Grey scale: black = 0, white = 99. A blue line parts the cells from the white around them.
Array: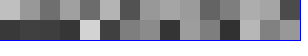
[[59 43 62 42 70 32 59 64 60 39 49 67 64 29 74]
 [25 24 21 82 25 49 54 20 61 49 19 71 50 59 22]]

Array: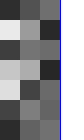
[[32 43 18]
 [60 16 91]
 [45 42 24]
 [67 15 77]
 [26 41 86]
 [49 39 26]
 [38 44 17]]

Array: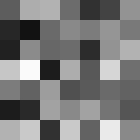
[[67 69 42 19 26 57 36]
 [ 7 41 53 48 58 47 15]
 [54 40 42 17 57 69 13]
 [97 11 67 34 83 43 77]
 [38 61 31 35 41 38 48]
 [16 63 53 63 45 33 11]
 [78 19 78 38 91 53 69]]

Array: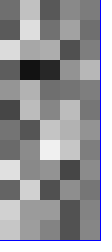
[[75 34 53 48 43]
 [86 44 63 43 35]
 [65 67 31 49 85]
 [ 7 15 57 71 36]
 [69 43 45 49 58]
 [73 52 73 46 27]
 [33 76 69 57 45]
 [54 93 77 49 41]
 [53 57 27 54 87]
 [81 31 55 46 39]
 [60 60 32 51 81]
 [61 51 32 52 77]]

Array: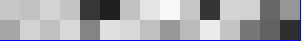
[[75 82 76 21 12 75 88 96 77 20 82 81 40 58 77]
 [81 74 84 51 87 84 74 59 72 91 76 46 38 18 64]]

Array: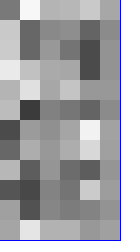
[[96 70 71 78 65 47]
 [40 53 55 39 54 78]
 [40 59 45 29 57 79]
 [75 66 65 29 57 91]
 [87 65 76 59 59 70]
 [23 50 46 39 54 73]
 [60 56 64 94 63 29]
 [67 59 67 84 62 40]
 [36 58 42 36 58 71]
 [28 51 45 79 61 33]
 [32 52 48 51 57 62]
 [89 69 69 59 62 64]]

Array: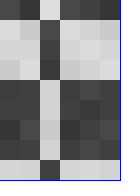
[[21 86 28 25 21 28]
 [79 28 85 82 79 85]
 [83 25 83 85 83 83]
 [85 22 79 82 85 79]
 [25 82 24 27 25 24]
 [25 82 25 22 25 25]
 [28 79 21 25 28 21]
 [25 82 24 27 25 24]
 [82 25 83 84 82 83]]
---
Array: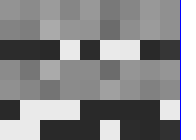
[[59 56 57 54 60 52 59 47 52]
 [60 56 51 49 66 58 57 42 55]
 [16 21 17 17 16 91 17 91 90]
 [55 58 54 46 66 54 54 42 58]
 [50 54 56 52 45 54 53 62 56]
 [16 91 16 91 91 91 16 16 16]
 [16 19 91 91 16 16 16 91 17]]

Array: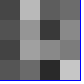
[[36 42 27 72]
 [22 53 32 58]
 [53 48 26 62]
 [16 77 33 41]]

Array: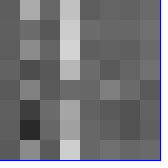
[[38 41 36 66 40 75 36 39]
 [40 43 37 42 34 79 42 40]
 [37 41 36 54 39 82 37 38]
 [39 44 38 30 34 71 42 35]
 [41 35 35 50 35 41 40 49]
 [32 38 37 24 42 64 38 35]
 [32 37 36 16 40 62 40 37]
 [40 41 35 54 35 80 40 43]]

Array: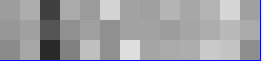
[[83 62 61 67 25 66 60 82 63 62 70 65 70]
 [72 66 59 62 33 56 62 56 63 63 61 64 67]
 [76 55 54 65 16 50 74 56 86 64 66 67 78]]

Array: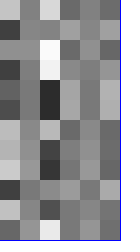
[[50 42 76 50 84 41]
 [52 62 25 52 51 62]
 [56 40 56 56 97 41]
 [49 58 25 49 94 53]
 [47 69 38 47 17 64]
 [47 68 30 47 17 65]
 [53 41 73 53 72 41]
 [56 42 70 56 26 49]
 [59 40 79 59 21 46]
 [47 66 25 47 54 60]
 [52 45 75 52 31 47]
 [58 43 40 58 91 47]]

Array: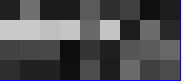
[[ 6 11 13 43 10 10 35 18 25]
 [42 15 78 78 74 77 40 76 11]
 [35 40 26 27 28  5 20 12 33]
 [25 29 18 13 13  6 30 11 41]]

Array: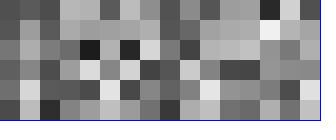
[[81 31 31 35 30 71 69 35 73 55 32 54 33 61 62 16]
 [70 64 33 61 35 66 61 62 64 68 33 40 63 66 67 93]
 [47 68 46 67 48 42 11 69 15 83 47 26 70 72 75 57]
 [54 53 37 52 30 61 85 52 82 26 33 79 51 28 27 58]
 [30 87 43 83 35 34 29 88 28 52 38 50 89 57 55 48]
 [44 75 29 73 18 51 61 74 60 44 22 67 74 44 41 68]]
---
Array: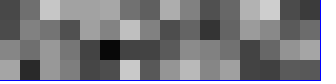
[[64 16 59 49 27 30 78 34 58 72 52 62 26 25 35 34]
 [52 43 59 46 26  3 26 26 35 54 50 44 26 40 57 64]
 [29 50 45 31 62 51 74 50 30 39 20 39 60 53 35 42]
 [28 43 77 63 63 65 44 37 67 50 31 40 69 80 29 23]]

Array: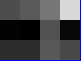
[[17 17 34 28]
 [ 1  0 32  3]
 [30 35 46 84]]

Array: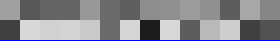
[[25 84 81 82 78 41 83 11 84 36 72 80 25 32]
 [62 34 39 39 59 41 37 55 56 60 56 36 65 52]]

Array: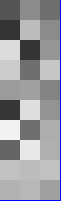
[[69 71 62]
 [75 73 75]
 [39 90 68]
 [94 43 67]
 [21 86 57]
 [60 62 51]
 [79 43 77]
 [85 20 58]
 [20 73 54]
 [33 54 43]]

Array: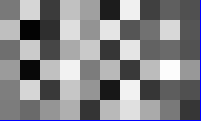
[[48 41 58 68 20 72 87 66 47 21]
 [49 83 22 77 58  9 94 21 36 31]
 [60  3 75 94 48 72 22 73 98 59]
 [43 79 27 66 78 21 89 38 41 32]
 [74  1 18 86 57 89 33 44 84 33]
 [47 83 23 75 62 11 93 25 37 31]]

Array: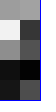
[[ 8 30]
 [ 6  1]
 [55 32]
 [94 21]
 [61 63]]

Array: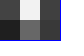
[[12 40 22]
 [26 94 25]]

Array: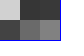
[[26 41 50]
 [81 21 22]]
